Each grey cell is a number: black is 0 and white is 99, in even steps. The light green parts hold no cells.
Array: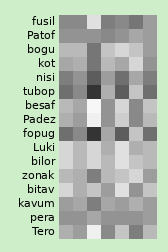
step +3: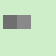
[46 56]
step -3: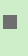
[40]
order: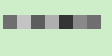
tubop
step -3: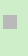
[69]
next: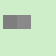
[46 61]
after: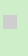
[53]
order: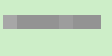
pera

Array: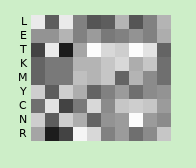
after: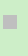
[70]
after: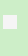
[84]
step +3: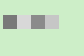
[50 87 57 80]
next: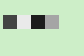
[98 84]

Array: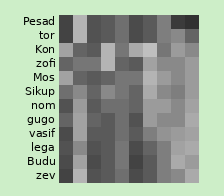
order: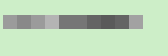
Mos
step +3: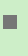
[49]
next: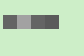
[43 32]
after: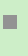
[60]

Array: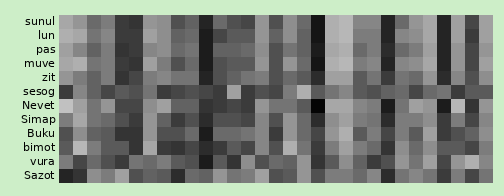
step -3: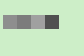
[52 45 59 28]
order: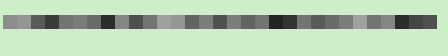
zit
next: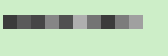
[48 41]
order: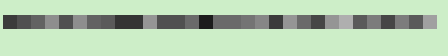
Buku

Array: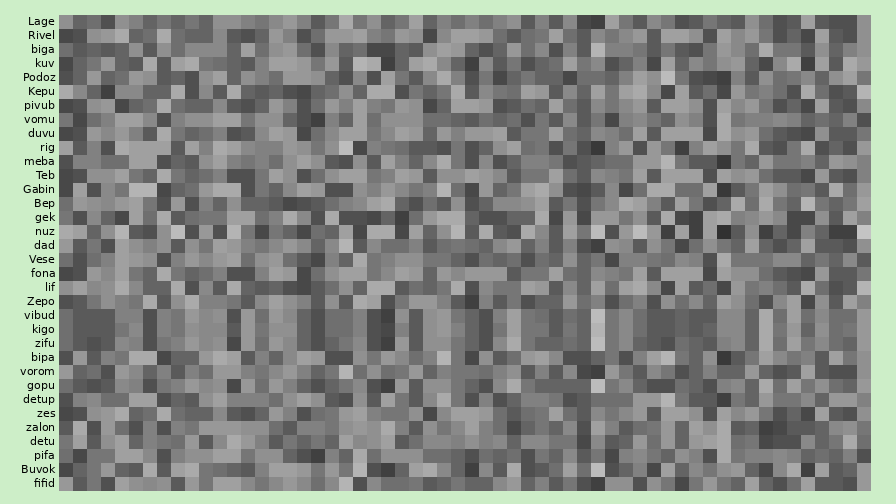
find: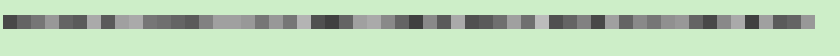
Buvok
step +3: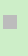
[76]
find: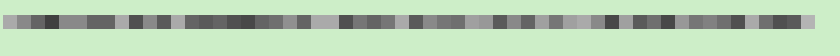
Kepu

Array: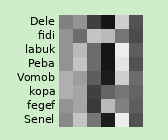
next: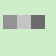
[ 8 88]
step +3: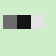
[45 11 91]
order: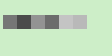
fidi
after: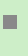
[76]

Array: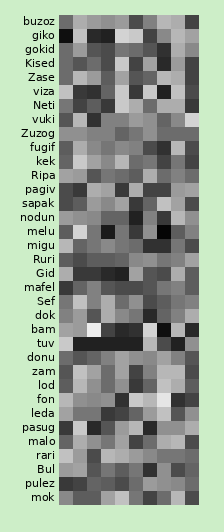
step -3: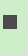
[26]
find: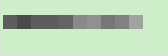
Ruri
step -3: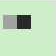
[60 13]

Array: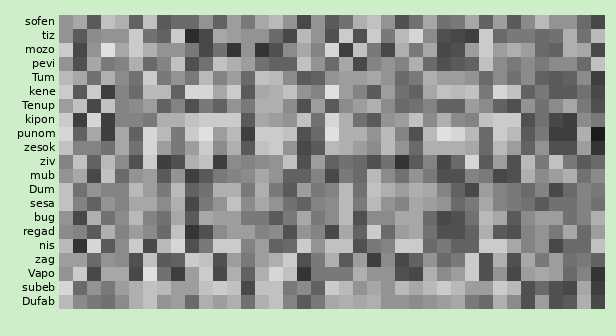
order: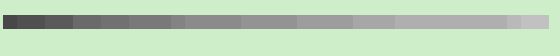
Dufab
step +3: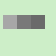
[68 50 44]
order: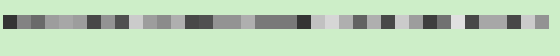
Vapo

